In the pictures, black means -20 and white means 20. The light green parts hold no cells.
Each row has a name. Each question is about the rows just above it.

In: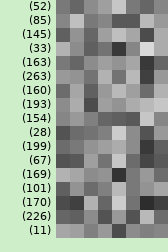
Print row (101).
[-5  3 -3  0  9 -1  3  6]
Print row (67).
[-7 -6  5 -2 11 -3 -9 -6]
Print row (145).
[-5  3 -4  5 10  6 -8  7]

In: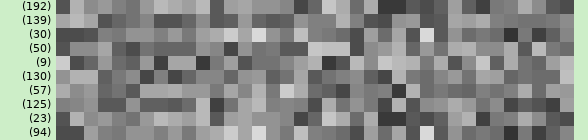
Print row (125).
[  0   1   3  -6  -6   3  -5  -5  -6  -3   9 -10  -2   6   9   0   1   0
  -8   7  -2   3  -1  -9   8  -7   2   3   7   4  -2   2  -9  -5  -7 -10
   5]
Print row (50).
[-7  2  2  6 -5 -8 -2 -4 -4 -4  3  1 -9  3 -2 -1 -6 -6 11 10 10 -8  2  4
  8 -4  4 -2  7  8  2  2  7 -6  9 -1 -3]
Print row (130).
[ 3  8  8 -5 -1  2 -9  0 -9 -4  1  1 -4  3  4 -5 -2  6 -6 -2  0  2 -5 -9
  8 -1 -3  1  4 -2  6  5 -4 -2 -3 -3 10]

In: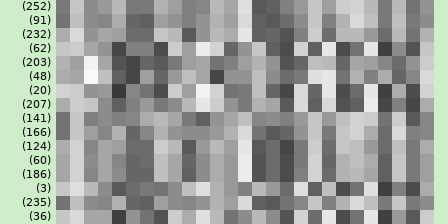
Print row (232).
[ 7 14  3  6  5 -3 -3 11  9 -6  3  9  7 16 -5 -4 -7  0 12 -3  9  9  4 -3
  9 -2  8]
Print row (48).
[ 7  6 19 10 -5 -9  5 -4  4 10  6 -9  3  3 10  2 -3 -1 15 16 -2  8  0  7
 -4  1 14]
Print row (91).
[-2 10  2  1  7 -4 -5  5  3  0  3  8  5 14 -5 -6 -3  2 11  0  8 14 10 -1
 10 -1  2]
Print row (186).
[ 6 13  1  6  2 -4 -4 10  6 -5  2  7  4 17 -7 -3 -8  0 13 -3  8  9  6 -5
 11 -1  5]
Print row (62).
[ 11  12   6   3  -9   0   0  -8  12   5  17  13  -4   3  11  -5  -8  13
  -5  16  -8  -2  16 -10   2  -7  11]
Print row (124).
[ 7 13  1  6  5 -3 -3 12  9 -6  4  9  5 16 -6 -3 -9 -1 12 -3 11 10  4 -3
 10 -1  7]

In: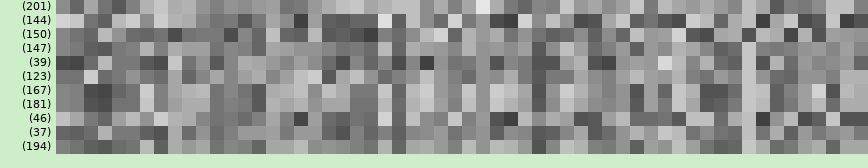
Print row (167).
[ 1  0 -8 -9 -4 -2 12  0  6  8  9 -2  1 -2 -6  7  8 10  2 10  7 -1 -1 11
 -4  9 12  4  1 11  3 12 10  6 -7  3 12  8  3  0  3 -7  5 -4 11  8 -7 -7
 -3 11 10 -5  0  5 13 -7  9  7]
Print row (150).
[  1  -2  -4   9   3  -3  -4  -2  -8  -2  -1  -1  -8   1  -4  10  -4  -5
   9  -6  -5  -7 -10   0  -3   2   9  13  -4   8   4   7  -2   3  -2  -5
  -3   2  -5   2  -4  10   4   5  13  -6  -8   6   7  -7   9   7  -9   8
  -7   5   4   3]
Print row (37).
[-4 -5 -3  8 -1 -1 -5 -7  7 -3  3 -3  0  4  4  5 -1  4  4 -4 -7  0 -4  0
 -5  1  2  4 -2  1  3 -5  2  1 -6 -5  1  6 -6 -3  3  8  4 11  9 -2  2 -2
 -3 10 -2  7 -5  4 -1  2  4 -1]
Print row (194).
[ 0 -2 -5 -6 -3 -2  9 -5  7  4  6 -2  1  0 -4  6  6  9  2  3  2  0 -2  8
 -4  6  7  4  0  9  3  9  8  4 -7  1 10  8  0 -1  3 -5  5  3 10  5 -2 -5
 -4 11  7 -3 -1  5  7 -4  6  6]

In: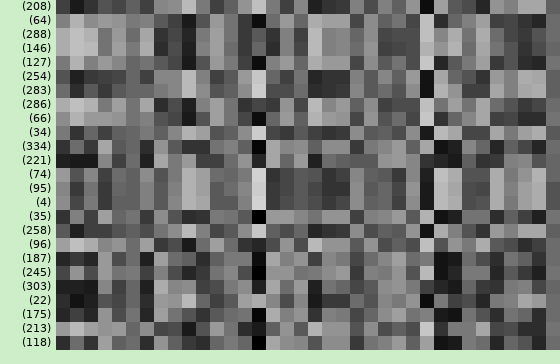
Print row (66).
[  2   8   4   4   3  -2   0  -7  -9 -16  -7   5  -2  -9 -18  -4   4  -5
   8   4   3  -9   3  -7  -3  -9  11 -12  -4   1   6 -10  -9 -13 -13  -2]
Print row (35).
[-12   0 -10   5  -4  -2 -11   2  -7 -13 -12  -1  -2  -6 -20   4   4   1
  -2   3   3 -10   0   1   4  -6   8 -17 -15  -2  -2 -13  -5 -10 -15  -2]
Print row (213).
[  4   9   5   3   4  -4   2  -9  -8 -16  -7   4  -2 -13 -16  -5   3  -6
   8   3   3  -7   2  -8  -5  -8  11 -12  -1  -1   6  -9  -8 -13 -13  -2]
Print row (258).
[ -6 -15 -10 -10  -7  -5  -8  -2   2   9   0  -9  -6   2  11  -5  -8  -4
 -14 -12 -11   2  -8  -5  -6   3 -17   7   0  -7 -12   4   0   6   6  -5]

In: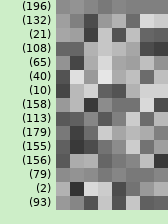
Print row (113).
[-6 -5  1 -6  0 12 -3  9]
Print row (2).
[  8 -12  14  12  -8  -2   4   8]
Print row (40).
[-7 15  4 16  7 10 -3 10]
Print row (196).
[ 2  3  1 -1  1  0  0  0]

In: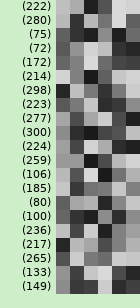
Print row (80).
[ -5   6   8 -14   1  11]
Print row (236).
[ 10  -9  12 -15   0   5]
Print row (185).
[ 11 -11  -2  -1  11   0]
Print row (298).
[-14  10  -1 -12  -1  12]
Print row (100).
[ -4 -12 -15   2 -13   2]
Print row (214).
[ 13   0 -16  -5  11  13]
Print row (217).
[-14   9   6  -8   0   8]

